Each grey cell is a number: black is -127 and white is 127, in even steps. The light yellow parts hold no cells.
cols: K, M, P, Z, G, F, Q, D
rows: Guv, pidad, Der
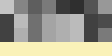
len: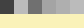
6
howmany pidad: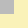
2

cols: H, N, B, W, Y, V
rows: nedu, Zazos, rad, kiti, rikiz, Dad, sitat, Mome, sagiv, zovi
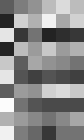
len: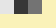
3
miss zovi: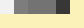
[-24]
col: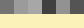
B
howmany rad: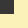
2
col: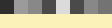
Y

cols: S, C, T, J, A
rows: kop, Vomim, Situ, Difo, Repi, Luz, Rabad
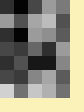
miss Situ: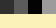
[15]
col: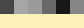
T

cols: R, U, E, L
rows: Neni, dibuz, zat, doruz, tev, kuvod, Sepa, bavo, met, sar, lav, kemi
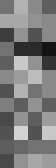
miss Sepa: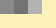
[-45]
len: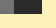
3
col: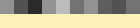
E

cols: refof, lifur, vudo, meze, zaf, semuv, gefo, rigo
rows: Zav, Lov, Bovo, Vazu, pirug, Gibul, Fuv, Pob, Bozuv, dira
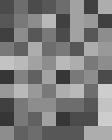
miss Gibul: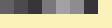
[3]
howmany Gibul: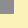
1
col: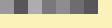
gefo

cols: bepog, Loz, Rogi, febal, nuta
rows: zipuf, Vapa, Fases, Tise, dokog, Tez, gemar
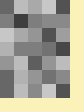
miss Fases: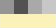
[30]
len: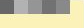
5
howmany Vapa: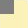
2
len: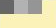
3

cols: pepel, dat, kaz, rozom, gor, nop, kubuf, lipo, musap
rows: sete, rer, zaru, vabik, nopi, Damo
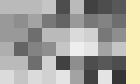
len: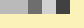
5
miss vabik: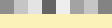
[46]
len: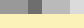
6
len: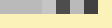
7
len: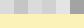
6

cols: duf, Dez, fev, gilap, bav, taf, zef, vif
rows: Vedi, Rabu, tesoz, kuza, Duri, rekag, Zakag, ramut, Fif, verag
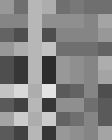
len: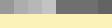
8
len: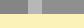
6
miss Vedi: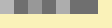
[-7]
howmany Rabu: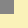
3

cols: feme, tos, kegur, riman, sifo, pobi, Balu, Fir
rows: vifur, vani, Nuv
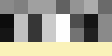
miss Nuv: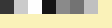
[-94]
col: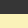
kegur
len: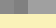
4

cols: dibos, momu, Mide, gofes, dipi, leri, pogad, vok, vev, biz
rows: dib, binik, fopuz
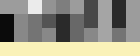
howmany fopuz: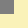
0
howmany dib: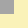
1

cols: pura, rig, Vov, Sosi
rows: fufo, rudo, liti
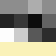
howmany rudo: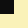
1
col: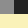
pura
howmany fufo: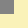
0

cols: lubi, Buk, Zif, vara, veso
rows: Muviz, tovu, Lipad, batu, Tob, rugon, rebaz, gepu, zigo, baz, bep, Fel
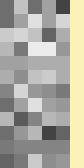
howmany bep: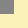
4
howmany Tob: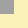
2

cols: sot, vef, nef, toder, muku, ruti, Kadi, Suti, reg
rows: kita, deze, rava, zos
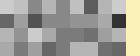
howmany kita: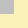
2
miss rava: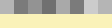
[31]
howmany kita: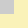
2

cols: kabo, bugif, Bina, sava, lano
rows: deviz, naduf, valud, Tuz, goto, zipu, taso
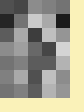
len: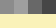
4
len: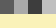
4
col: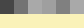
bugif

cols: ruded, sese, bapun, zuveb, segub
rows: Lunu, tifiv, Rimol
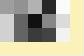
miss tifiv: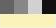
[91]
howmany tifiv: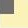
0

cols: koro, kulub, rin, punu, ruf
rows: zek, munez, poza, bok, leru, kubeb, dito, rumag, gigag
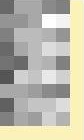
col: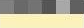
koro
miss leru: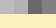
[-12]
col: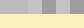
rin

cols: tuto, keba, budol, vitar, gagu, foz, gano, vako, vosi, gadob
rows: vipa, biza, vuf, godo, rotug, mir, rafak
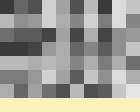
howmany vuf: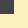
3
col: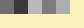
tuto
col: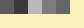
keba
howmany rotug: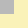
3
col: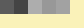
budol
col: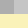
gano

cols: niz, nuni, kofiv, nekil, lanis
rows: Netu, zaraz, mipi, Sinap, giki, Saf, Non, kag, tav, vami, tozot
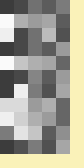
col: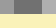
kofiv
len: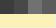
4

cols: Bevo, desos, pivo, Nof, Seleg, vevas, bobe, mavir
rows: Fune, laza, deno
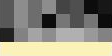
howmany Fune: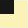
1
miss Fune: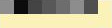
[-104]
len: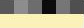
6
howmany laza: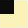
2

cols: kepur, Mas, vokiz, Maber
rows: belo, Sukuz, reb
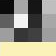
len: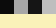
4
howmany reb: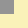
0
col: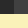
vokiz
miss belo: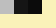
[39]

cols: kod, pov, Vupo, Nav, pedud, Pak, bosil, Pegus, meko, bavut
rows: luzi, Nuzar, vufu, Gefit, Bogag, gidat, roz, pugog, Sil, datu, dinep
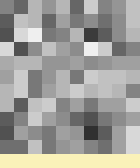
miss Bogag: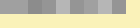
[42]
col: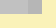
bavut
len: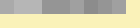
9

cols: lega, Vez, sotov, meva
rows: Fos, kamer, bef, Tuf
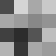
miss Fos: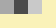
[85]
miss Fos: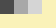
[73]
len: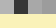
4
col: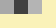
lega
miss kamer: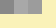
[19]
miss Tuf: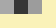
[52]
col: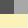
sotov

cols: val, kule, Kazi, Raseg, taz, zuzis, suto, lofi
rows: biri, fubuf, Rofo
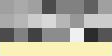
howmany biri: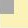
1
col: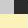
suto
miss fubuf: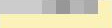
[88]

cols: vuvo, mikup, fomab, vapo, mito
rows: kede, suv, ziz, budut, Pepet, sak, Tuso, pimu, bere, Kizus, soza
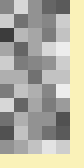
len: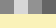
4
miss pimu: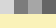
[27]
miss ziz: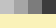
[56]

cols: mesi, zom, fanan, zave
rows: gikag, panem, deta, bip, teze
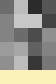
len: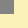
1
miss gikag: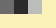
[-41]
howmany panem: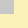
2

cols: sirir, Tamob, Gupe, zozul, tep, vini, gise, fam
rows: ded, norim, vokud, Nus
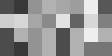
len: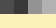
4
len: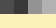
4
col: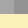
Gupe
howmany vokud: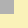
4

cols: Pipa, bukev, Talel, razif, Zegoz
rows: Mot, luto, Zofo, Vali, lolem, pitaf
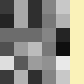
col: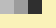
Talel
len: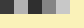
5
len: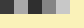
5
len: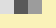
3
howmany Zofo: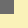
3
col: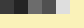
Pipa

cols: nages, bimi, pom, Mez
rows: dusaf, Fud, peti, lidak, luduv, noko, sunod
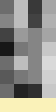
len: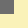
1
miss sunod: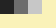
[-80]
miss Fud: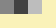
[49]
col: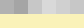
Mez

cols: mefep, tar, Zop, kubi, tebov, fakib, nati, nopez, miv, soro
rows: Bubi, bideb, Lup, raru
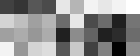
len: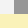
2
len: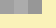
3
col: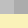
tar
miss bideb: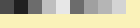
[-10]

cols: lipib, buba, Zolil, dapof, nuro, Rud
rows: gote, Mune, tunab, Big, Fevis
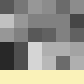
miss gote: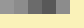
[-8]
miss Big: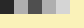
[35]

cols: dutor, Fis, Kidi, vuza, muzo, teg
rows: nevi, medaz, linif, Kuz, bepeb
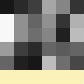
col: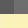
muzo
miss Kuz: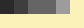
[-36]

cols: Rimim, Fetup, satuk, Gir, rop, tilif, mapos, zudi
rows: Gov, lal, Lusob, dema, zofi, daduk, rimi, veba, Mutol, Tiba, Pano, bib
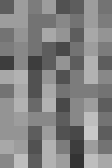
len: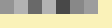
7
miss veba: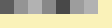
[-22]
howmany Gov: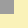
3
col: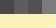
rop
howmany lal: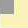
3

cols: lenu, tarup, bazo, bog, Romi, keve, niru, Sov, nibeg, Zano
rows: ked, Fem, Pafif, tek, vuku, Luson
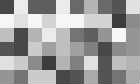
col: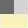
Sov
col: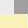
bog
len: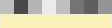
8
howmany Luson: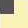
2
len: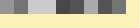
9
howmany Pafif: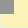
2

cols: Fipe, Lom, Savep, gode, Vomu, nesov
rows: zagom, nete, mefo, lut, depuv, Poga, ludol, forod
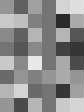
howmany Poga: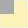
1
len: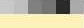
6
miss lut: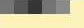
[-62]

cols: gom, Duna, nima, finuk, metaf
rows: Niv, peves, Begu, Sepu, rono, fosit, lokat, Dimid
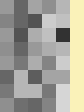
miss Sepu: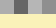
[25]
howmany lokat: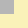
2
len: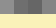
4
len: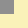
1

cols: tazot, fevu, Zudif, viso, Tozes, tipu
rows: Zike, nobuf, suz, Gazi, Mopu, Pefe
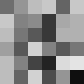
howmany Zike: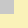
2
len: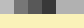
6
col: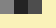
viso
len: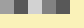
5
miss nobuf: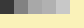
[11]

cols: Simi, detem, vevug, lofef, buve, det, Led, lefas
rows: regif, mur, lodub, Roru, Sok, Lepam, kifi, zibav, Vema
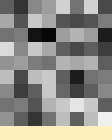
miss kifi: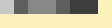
[-24]
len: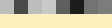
8

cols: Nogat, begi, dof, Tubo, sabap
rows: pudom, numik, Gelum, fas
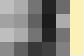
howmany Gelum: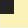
1
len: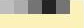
5
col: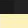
Tubo

